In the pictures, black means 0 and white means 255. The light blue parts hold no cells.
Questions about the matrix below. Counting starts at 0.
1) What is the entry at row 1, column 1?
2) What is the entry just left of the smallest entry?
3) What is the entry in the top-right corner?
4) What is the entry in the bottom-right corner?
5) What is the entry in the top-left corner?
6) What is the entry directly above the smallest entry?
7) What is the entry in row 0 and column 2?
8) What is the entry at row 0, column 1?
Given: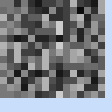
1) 121
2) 107
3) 165
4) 94
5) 121
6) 64
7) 48
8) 121

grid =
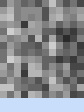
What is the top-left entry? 99
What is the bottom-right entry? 83
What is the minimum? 42
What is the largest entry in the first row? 194
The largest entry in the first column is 194
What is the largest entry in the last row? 181
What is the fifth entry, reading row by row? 115
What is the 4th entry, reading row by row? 99
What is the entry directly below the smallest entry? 83
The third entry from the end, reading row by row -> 154
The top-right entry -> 71
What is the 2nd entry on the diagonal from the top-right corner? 140
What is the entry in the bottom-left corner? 167
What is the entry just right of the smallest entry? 71
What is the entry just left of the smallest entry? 83
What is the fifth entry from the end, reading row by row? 140
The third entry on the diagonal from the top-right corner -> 140
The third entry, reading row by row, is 127
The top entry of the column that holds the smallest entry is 83
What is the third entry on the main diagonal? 127

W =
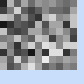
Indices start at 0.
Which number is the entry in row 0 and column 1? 180
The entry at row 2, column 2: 94
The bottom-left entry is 180
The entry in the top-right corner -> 123
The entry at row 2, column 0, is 195
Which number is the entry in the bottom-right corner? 123
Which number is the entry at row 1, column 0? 65
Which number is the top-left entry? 35
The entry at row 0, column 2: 94
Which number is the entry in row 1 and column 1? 123
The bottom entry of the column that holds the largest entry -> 94
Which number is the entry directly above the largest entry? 51
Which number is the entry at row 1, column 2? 209
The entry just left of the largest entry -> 151

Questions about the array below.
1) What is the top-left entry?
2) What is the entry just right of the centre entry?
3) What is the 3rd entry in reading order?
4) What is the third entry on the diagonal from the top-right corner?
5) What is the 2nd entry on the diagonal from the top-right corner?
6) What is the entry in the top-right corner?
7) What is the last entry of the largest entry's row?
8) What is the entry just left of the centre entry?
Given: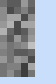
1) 116
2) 103
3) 91
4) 165
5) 128
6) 103
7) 191
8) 91

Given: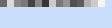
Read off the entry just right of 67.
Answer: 135
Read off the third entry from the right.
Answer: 177
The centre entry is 202
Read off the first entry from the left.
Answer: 106

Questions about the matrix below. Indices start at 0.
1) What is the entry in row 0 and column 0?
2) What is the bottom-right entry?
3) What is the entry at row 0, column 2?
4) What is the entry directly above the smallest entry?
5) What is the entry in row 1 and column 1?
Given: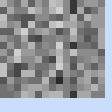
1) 180
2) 127
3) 113
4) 85
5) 167
